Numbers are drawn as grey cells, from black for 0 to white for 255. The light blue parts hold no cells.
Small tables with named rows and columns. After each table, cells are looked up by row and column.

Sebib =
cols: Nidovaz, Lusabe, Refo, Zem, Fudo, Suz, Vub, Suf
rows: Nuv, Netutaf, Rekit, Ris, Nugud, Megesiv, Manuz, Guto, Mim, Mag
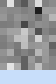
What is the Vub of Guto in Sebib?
154
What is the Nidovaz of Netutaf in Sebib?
144
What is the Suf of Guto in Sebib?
120
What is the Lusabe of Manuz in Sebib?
135
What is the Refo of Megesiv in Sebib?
189
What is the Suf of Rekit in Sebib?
182
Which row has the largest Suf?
Rekit

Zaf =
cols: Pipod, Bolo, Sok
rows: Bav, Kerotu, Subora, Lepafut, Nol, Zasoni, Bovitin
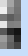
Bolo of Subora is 93
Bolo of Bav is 164
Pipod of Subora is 119
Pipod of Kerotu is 239
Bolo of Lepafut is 128
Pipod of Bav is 219
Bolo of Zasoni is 106
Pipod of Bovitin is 140
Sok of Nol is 20
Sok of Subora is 109
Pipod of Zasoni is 156
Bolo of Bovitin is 96
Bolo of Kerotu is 143
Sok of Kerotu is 115
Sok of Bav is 120
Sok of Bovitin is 69
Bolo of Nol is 37
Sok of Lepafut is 131
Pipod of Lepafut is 231
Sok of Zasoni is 37

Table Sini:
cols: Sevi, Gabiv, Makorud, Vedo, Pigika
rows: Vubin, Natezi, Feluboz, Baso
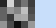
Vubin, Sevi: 37
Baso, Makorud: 15
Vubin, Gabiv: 212
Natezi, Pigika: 74
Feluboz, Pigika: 87
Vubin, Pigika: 61
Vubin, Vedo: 115
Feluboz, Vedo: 171
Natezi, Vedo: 192
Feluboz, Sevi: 99
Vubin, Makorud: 75
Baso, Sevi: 148
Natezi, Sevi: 98
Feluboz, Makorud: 166
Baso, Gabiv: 75
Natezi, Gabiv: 153
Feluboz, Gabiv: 58
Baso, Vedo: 72
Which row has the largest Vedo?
Natezi

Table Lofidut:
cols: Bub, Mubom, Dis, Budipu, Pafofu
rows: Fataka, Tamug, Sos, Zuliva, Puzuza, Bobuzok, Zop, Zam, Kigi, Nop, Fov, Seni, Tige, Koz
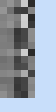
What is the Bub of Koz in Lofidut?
142
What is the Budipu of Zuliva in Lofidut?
205
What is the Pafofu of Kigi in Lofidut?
125
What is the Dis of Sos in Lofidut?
129
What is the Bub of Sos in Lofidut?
129
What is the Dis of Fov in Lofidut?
126
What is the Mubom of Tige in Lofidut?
118
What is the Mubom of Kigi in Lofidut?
119
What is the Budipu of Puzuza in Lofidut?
70
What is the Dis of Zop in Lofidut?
69
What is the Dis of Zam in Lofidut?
120
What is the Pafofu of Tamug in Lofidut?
131
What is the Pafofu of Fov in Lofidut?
66

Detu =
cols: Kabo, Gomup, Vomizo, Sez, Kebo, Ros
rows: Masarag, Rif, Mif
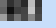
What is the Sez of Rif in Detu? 68
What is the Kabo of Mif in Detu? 159
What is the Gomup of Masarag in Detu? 49
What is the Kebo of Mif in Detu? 134
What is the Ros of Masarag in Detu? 54
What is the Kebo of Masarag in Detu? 189
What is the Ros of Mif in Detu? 73
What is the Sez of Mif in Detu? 71
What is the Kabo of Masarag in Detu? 109
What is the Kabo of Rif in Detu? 99
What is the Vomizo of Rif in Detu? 62
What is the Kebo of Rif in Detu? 198

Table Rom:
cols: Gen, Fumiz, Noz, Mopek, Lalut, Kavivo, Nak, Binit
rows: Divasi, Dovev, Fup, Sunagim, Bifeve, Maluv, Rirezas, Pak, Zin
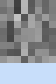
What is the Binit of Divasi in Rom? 126
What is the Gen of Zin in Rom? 148
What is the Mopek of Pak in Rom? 174
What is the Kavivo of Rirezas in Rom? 111
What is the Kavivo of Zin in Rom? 126
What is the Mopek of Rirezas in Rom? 165
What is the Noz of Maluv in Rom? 136
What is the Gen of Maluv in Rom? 111
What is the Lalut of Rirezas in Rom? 108
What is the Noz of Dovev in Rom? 60
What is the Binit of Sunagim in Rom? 141
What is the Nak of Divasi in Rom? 102

